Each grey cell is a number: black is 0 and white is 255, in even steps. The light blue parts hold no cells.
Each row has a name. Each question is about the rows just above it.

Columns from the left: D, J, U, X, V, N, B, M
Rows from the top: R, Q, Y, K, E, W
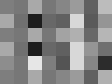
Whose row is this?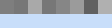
W
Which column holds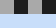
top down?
U

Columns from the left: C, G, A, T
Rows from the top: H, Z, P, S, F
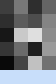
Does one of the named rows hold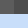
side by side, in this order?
yes
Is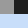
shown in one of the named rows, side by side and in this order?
no
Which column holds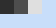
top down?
A
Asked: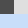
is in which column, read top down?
A
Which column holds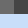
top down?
G
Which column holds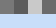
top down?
G
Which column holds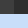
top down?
C

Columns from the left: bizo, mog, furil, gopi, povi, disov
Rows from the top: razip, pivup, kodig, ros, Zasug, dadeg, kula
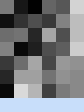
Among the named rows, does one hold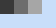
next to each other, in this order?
yes
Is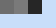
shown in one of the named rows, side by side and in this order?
no
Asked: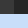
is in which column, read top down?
bizo
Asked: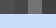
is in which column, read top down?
gopi
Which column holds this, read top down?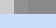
disov
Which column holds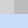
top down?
disov
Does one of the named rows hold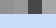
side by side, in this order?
no

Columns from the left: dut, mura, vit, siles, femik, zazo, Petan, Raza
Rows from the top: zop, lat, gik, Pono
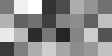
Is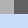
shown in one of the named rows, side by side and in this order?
yes
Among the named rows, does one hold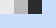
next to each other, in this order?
yes
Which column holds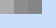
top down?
zazo
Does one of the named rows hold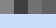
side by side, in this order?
no

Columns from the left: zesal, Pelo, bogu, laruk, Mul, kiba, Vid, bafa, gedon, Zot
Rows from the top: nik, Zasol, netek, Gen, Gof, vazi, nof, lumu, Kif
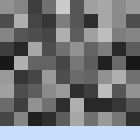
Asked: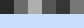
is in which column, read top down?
gedon
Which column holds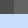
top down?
laruk
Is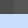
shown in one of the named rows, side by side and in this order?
no
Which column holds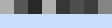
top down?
Pelo

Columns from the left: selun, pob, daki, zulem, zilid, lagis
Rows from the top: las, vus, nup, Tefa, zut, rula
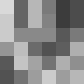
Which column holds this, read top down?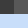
zilid
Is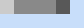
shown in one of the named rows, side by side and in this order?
yes
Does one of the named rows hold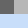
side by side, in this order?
yes
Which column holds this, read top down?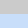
selun
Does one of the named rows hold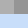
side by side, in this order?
no
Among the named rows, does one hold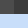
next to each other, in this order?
no
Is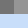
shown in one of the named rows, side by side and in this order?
no

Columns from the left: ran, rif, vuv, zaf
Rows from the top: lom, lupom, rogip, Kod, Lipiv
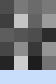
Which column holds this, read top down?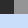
zaf
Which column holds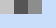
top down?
rif
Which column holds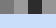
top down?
zaf
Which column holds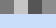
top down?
rif
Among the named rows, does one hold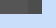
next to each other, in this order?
no
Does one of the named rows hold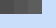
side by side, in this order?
no

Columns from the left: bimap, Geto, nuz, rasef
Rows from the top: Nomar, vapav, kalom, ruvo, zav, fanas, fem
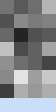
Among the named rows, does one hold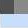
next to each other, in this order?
yes
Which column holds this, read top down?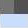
bimap
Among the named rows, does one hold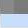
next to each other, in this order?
yes
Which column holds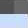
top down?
bimap

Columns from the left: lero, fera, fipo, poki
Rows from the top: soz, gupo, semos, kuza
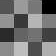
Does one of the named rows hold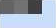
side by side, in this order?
yes
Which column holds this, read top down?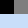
poki
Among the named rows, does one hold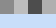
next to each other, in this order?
yes
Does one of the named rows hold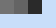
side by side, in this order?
no
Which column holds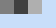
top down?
poki

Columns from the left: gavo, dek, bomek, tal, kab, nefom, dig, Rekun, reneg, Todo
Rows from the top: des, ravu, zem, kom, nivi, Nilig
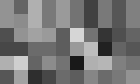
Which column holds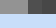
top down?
gavo
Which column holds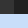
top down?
Rekun
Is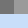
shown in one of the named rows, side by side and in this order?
no
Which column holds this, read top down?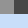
dek

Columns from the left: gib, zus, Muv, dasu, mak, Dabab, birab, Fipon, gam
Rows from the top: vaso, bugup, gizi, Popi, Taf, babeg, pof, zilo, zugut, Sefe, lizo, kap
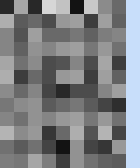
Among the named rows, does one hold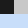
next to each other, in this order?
no
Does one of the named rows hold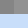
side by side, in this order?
no
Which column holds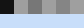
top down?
Dabab
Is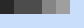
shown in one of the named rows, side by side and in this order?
yes
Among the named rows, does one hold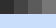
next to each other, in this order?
no

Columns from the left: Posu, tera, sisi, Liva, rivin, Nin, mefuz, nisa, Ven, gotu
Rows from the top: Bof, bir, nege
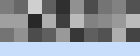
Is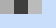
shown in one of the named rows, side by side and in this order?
yes
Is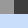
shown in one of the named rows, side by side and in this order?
no
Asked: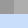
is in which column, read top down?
Ven
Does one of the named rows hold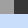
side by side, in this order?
no
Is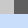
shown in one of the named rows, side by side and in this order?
no
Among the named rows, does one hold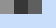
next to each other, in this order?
no
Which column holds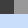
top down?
rivin

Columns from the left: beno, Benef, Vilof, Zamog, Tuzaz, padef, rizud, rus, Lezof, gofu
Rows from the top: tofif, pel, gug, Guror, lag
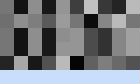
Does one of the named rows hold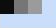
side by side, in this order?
no
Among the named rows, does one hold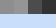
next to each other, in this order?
yes
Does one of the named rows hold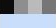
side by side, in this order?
no
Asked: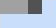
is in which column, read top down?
gofu

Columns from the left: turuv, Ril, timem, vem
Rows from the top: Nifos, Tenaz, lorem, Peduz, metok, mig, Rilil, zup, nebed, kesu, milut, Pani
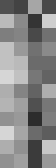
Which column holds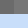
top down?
timem
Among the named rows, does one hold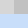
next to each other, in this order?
yes
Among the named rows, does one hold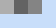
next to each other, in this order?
no
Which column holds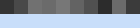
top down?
timem
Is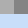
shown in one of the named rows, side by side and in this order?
yes
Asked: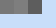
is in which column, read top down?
vem
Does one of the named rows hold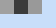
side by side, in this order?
yes

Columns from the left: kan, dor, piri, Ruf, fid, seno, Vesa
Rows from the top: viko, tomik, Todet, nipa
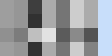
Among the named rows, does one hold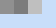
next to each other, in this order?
yes
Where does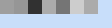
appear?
tomik

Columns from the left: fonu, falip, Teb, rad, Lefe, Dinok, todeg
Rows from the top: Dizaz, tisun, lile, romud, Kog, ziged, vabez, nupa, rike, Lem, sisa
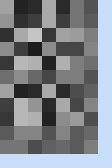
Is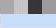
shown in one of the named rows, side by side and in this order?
no
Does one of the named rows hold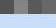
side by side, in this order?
yes
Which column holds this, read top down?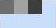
fonu

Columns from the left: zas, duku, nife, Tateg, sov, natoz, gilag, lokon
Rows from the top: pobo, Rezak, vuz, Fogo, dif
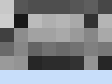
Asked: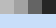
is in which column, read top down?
nife
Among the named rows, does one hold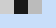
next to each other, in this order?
yes
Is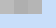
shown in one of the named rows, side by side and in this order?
yes
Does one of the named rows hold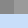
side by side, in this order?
no
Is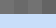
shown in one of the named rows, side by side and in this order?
no
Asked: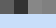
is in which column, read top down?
gilag
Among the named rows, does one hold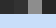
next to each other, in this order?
no

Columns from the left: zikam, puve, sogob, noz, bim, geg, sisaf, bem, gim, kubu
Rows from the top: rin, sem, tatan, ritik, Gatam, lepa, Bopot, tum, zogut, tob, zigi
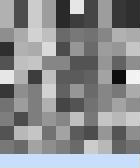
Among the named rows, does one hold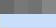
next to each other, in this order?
yes
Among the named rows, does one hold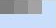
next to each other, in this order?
no
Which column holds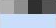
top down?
zikam
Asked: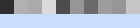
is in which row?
ritik
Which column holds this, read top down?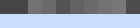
sisaf
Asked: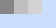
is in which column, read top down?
noz

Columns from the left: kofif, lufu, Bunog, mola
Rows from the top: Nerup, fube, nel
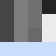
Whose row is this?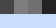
Nerup
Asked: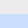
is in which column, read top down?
mola
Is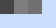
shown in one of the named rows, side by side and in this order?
yes
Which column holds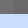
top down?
Bunog

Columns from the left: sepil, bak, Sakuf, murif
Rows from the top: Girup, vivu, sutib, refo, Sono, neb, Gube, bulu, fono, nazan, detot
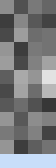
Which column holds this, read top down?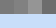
Sakuf
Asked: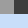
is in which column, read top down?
bak

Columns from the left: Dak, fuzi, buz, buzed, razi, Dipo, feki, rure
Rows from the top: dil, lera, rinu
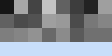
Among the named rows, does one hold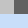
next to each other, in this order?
yes
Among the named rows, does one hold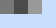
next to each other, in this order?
no
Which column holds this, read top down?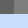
Dak
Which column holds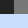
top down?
feki

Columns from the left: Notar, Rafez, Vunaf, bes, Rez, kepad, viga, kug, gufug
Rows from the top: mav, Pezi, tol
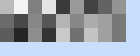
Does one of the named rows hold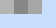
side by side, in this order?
no
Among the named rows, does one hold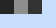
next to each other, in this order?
yes

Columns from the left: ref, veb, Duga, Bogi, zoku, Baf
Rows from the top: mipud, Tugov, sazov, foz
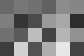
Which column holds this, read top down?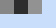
Baf
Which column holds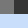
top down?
veb
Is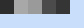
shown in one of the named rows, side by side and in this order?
no

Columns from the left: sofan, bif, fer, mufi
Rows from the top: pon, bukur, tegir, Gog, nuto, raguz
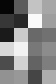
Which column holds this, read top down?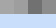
mufi
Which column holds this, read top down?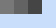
fer
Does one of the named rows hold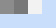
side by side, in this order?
no
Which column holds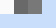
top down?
fer
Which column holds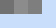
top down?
mufi
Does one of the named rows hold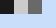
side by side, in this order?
yes
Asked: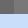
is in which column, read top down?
fer

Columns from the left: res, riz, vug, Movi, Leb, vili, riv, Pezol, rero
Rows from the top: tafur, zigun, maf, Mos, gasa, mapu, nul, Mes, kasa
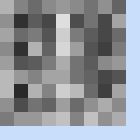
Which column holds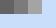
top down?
Movi
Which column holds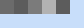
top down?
vug
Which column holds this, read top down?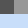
riz
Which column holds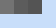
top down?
riv
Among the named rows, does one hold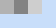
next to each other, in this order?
yes

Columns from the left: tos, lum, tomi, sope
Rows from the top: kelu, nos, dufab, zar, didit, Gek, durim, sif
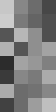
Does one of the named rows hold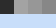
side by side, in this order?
no
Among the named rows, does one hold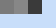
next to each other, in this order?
no
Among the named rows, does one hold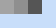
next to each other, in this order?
no
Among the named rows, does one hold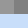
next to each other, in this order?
yes
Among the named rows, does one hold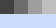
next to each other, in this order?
yes

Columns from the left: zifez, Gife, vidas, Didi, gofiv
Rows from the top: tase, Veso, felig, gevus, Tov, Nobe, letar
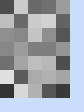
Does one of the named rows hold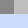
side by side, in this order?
no
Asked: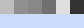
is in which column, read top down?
zifez
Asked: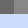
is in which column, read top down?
Gife
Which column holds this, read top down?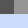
gofiv

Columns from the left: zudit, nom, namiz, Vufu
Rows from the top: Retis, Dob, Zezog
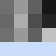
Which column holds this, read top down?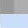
nom
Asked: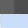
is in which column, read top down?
namiz
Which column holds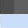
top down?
namiz
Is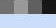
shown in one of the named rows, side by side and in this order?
yes

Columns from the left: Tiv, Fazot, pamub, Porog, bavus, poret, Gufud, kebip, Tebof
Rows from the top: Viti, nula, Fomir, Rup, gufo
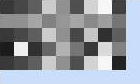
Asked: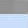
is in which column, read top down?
bavus
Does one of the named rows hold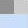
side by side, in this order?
no
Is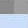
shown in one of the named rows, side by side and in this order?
yes
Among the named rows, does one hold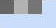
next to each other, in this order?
yes

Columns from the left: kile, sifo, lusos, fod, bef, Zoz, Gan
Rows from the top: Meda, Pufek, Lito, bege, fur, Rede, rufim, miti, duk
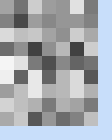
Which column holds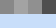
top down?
fod
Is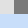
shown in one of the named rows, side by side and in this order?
yes
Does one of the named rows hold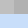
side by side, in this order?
yes
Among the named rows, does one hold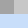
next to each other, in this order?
no
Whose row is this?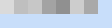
Lito
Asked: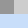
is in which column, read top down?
Zoz

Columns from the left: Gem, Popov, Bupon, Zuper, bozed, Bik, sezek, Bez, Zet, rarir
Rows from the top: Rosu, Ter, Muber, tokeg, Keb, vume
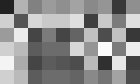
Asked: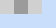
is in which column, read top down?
Gem
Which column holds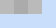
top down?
Popov
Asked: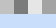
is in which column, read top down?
Zet
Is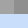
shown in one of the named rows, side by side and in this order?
no
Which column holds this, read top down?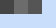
bozed
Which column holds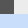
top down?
Popov
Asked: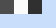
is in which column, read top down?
Bez

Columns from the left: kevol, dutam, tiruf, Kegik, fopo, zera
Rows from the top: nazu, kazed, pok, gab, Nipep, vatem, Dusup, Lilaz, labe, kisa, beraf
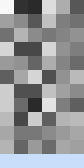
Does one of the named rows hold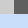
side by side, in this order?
yes
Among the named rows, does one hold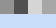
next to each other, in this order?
no

